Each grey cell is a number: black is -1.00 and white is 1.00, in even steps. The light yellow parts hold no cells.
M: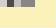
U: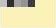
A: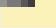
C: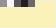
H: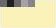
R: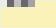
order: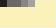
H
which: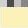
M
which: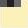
C
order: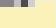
M

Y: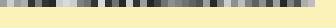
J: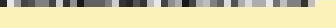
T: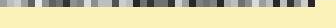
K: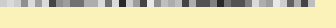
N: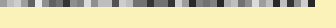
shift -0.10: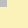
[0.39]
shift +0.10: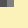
[-0.26  0.10]
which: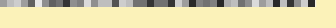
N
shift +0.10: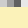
[ 0.71  0.33 -0.14  0.92]
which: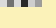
K
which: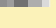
K

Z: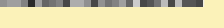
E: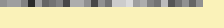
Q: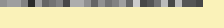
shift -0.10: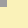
[0.15]
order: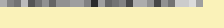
E
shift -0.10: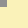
[0.04]
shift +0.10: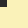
[-0.57]

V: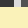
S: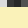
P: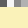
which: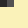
S
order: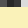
S
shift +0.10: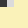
[-0.47  0.82]

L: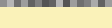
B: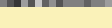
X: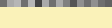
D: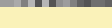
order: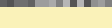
D
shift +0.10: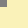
[0.10]
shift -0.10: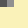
[-0.44  0.03]
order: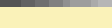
D
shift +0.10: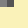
[ 0.10 -0.24]

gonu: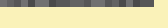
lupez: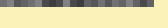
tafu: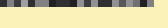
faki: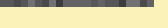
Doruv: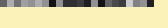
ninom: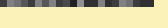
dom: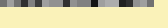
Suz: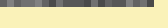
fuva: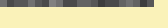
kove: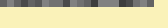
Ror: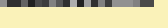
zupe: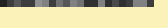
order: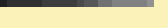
ninom
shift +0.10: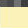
[-0.22 -0.32 -0.01 -0.42]
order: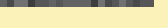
faki
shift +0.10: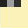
[-0.64  0.35 -0.52]

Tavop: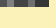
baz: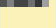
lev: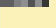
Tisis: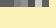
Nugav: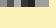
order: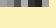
Nugav
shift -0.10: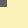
[-0.35]

